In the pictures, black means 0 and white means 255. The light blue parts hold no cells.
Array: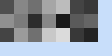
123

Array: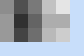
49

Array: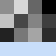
71

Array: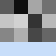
209

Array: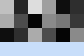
76

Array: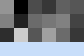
33

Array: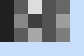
135

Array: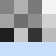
111

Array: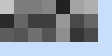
102
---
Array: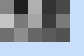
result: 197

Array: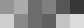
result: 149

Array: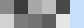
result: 137

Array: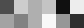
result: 77

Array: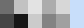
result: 110

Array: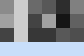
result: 161
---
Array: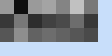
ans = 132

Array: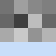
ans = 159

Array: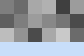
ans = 177

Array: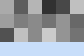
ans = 49

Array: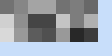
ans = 114

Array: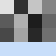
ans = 49

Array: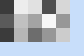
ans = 225

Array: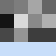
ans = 125

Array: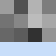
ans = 81
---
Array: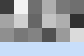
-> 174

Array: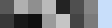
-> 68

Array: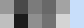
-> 114

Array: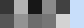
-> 118

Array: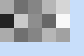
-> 103

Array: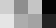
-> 163

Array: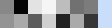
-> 170

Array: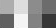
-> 130

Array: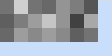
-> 65
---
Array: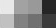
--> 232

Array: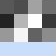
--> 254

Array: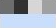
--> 214

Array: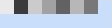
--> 233

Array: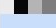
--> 234

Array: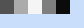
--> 245
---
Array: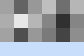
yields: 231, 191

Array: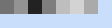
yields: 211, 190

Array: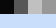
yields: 192, 152

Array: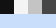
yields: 244, 196

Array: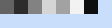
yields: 242, 213

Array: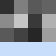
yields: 197, 177

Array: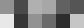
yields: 232, 198

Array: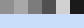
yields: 209, 168

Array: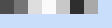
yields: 250, 222
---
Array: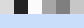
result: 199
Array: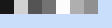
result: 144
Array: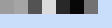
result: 114
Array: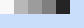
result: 36
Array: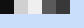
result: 56
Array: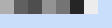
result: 236
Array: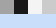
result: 203
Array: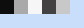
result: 200
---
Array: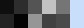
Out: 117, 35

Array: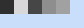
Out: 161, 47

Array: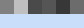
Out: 108, 128

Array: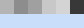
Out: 56, 180

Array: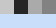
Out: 130, 199

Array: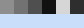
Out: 46, 142

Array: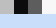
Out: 247, 190

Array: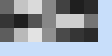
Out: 42, 93
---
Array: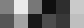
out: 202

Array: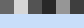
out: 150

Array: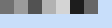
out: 178

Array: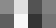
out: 224

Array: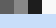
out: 136

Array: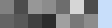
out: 160

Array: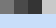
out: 119

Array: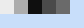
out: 172

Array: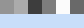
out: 171
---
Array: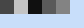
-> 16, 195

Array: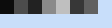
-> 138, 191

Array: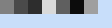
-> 217, 217

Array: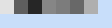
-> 134, 226

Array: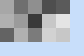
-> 57, 228

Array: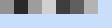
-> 208, 208

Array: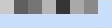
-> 181, 202

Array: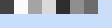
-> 217, 251
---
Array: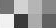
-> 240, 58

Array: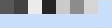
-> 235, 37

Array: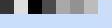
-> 221, 1

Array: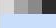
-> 217, 44

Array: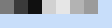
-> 230, 16

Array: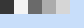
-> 244, 54

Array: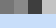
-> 195, 62
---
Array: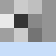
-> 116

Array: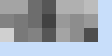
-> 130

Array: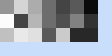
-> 224

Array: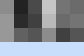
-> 85

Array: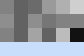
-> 164

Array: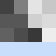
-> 56

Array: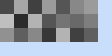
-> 136
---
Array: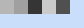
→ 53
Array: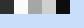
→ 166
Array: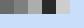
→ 173
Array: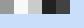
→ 203
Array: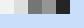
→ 117
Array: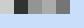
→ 148
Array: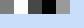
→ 71
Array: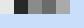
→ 139
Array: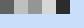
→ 149
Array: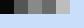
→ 137
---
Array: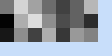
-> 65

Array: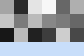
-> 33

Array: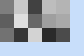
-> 211

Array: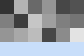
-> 188

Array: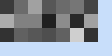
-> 87

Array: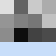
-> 66

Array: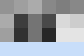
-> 116

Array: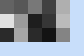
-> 42

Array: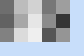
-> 239
